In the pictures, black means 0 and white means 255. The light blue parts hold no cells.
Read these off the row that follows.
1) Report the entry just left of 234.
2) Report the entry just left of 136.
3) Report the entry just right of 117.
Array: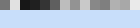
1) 168
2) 201
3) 225

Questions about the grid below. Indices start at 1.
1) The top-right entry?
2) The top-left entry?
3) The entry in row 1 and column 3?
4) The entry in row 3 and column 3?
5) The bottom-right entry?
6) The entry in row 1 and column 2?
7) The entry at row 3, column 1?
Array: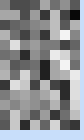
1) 88
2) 134
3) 76
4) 111
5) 54
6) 76
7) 76

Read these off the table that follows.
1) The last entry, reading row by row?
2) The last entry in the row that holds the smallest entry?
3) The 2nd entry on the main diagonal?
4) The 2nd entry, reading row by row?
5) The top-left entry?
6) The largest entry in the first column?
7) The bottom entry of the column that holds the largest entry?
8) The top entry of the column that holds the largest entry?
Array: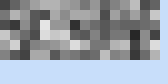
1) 179
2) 67
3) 179
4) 99
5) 67
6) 199
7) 169
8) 179
